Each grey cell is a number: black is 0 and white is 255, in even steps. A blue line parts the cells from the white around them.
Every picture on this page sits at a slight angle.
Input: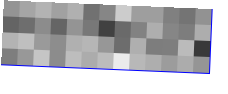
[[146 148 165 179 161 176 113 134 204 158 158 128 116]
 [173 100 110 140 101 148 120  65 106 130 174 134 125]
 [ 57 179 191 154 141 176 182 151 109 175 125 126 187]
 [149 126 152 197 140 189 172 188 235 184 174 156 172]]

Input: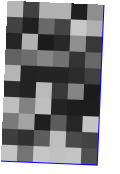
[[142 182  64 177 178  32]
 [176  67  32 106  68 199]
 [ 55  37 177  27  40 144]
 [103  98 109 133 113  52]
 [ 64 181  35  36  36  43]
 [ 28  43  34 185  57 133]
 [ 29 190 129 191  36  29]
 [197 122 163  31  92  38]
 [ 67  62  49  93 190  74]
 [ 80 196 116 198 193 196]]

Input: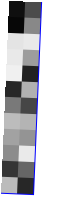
[[ 75  15]
 [136   7]
 [233 228]
 [157 233]
 [ 33 240]
 [177  39]
 [ 70 121]
 [180 188]
 [148 162]
 [234 140]
 [102  53]
 [ 39 187]]

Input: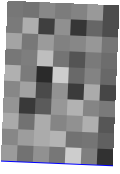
[[ 77 119 115 136 124 131 153]
 [ 77 122 174  63 144  54 102]
 [118 164 120 155 129 135 151]
 [109 119 126 190 116  84 122]
 [104 176 123  42 205 105 131]
 [ 70 135 162  74 146  59 171]
 [122 148  57  91 151 178 133]
 [ 86 170 114 172 133 145 175]
 [ 96 135 157 171 180 114 117]
 [ 49 155 114 145 119 205 127]]

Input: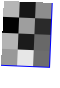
[[141 182  22]
 [ 42   1 158]
 [104 180  27]
 [109 153 231]]

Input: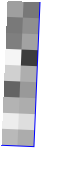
[[120 159]
 [143 121]
 [162 127]
 [ 60 245]
 [174 208]
 [153 100]
 [173 179]
 [222 237]
 [172 185]]

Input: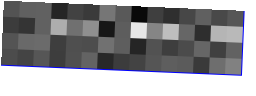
[[ 86  83  96  97  37  66  58 118  89   9  63  47  71  96  73]
 [185  60  52  97 173 112 143  23  93 231 133 190 102  46 181]
 [ 98  84 105 107  62  79  77 113  94  37  82  62  75 102  64]
 [129  76  68  86  61  80  99  40  60  67  85  94  91  58 110]]

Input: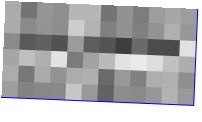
[[157 171 116 149 143 182 182 116 146 125 157 167]
 [151 171 138 148 141 205 179 128 145 129 147 176]
 [225 139  89  97  82 156  94  84  62 105  76  75]
 [173 165 191 175 226 123 163 186 226 234 221 192]
 [143 172 120 171 147 172 175 106 153 129 174 176]
 [153 158 131 136 137 199 153  98 141 138 151 178]]
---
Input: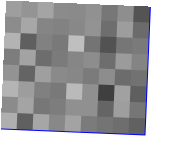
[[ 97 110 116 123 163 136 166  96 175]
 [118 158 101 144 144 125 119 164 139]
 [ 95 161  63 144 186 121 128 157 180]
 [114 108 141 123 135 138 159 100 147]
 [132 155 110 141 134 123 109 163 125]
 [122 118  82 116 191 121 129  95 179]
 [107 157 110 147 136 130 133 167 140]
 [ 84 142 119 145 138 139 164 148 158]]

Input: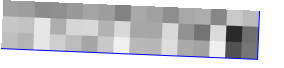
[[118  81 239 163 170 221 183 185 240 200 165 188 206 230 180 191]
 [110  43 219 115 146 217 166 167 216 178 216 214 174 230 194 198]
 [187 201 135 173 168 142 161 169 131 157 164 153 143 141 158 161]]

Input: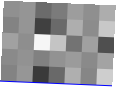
[[206 134 175 105  58 150 131]
 [163 138 155 146 129 146 138]
 [ 79 160 115 196 246 142 161]
 [200 140 174 106  64 149 131]
 [173 143 157 123 107 149 144]]

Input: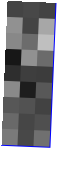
[[112  72 122]
 [ 79  70 105]
 [ 66  82  87]
 [ 88  29 138]
 [ 60  62  46]
 [107 145  23]
 [191 108 136]
 [167  68 145]
 [ 67  72  68]]

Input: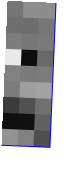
[[ 79 129 147]
 [ 97  16  15]
 [113  81  59]
 [162 158 124]
 [124 122 129]
 [105  13 233]
 [122 119 125]
 [119 110 111]
 [141 142 117]]

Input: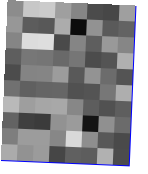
[[ 76 177  93  96  70 155 146 171]
 [ 74  88 142 217 135 156 156 126]
 [107 144  20 155 146  59  63  99]
 [ 94  81  93 135 168 166 158 185]
 [174 119  84  81 102 101  96 113]
 [ 84 108 147  89 156 133 132  76]
 [176  84  76 118 105 117 119  94]
 [134 153  94 133  74 222 220 133]
 [ 99  90 146  12 172  88  92 151]
 [159  71  75 133 159 203 199 140]]
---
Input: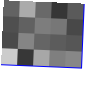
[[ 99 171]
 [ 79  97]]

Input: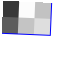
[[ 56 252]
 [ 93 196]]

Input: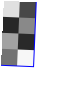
[[224  72]
 [ 39 137]]

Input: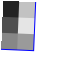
[[ 35 194]
 [ 79 229]]

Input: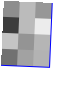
[[142 187]
 [ 60 187]]

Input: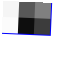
[[245  88]
 [251  14]]
